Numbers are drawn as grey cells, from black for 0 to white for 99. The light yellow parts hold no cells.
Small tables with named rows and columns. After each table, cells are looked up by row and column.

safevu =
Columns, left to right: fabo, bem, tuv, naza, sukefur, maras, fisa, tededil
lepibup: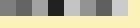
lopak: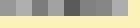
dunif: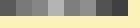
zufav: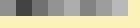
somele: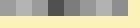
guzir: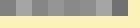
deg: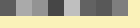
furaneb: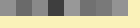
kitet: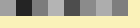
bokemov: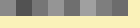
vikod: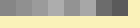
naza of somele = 31
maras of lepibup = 57
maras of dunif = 55
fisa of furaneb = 47
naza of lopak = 63
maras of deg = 38
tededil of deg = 49
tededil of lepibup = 79
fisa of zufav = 61
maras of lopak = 50
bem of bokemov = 32
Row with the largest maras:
vikod

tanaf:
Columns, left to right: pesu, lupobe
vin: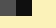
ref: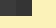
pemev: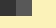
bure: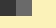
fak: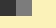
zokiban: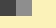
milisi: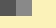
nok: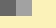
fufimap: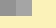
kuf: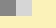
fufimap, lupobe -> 64
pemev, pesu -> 20
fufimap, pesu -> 57
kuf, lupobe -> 83
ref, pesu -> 23
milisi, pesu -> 33
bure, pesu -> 21
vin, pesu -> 31
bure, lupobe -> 41
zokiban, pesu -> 26
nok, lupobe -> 63
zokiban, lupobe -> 55
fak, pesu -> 20

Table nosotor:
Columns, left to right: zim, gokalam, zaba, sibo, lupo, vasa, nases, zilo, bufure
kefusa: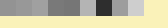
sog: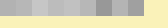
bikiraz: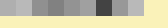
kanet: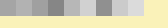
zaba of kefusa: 62
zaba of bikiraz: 56
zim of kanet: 64
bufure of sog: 62
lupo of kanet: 71
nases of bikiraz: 26
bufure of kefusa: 80
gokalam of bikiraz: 72
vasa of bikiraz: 62
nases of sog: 59
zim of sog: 69

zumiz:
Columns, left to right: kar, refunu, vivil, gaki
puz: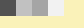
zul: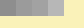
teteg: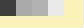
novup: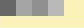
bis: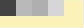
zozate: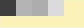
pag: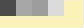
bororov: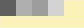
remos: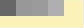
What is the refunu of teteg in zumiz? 66
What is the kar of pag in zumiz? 29
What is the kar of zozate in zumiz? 24
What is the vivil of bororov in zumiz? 61
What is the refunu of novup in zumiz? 64
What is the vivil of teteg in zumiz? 69
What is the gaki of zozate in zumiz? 85
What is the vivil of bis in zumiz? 68
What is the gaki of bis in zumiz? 83
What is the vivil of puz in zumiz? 64
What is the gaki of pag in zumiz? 85
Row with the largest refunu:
puz

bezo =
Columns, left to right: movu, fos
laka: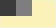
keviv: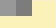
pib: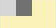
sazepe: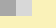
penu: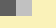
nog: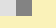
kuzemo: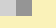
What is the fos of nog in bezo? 51
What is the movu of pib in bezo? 83
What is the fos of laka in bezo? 49
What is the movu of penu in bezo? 37
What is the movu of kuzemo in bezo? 81
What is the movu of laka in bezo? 23
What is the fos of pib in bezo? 44
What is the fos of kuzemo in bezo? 58
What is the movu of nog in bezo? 87
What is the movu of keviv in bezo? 59
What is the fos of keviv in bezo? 48
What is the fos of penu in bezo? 75
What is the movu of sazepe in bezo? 65
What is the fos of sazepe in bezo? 84

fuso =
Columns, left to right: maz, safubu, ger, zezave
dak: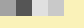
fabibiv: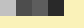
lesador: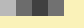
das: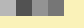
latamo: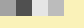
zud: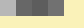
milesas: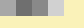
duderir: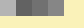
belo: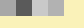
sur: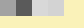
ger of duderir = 44
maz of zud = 71
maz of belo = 65
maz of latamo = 63
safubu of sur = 35
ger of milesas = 53
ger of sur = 84
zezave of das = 46
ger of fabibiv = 36
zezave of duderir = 52
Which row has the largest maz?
fabibiv

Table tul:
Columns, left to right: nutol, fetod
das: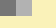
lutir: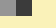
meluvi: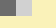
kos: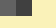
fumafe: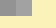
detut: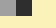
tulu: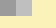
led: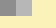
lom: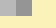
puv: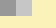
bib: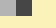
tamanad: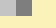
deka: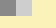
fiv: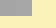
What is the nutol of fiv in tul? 64
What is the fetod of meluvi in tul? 81
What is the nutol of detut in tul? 62
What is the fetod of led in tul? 71
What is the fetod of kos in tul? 25
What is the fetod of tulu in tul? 74
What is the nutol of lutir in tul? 58
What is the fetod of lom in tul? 58
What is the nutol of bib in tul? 70
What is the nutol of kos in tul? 38
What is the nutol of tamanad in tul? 76
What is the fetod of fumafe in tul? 63
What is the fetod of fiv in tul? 65
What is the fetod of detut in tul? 18
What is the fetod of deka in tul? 80
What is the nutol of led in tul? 55
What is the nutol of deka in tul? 53
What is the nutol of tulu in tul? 60
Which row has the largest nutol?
tamanad

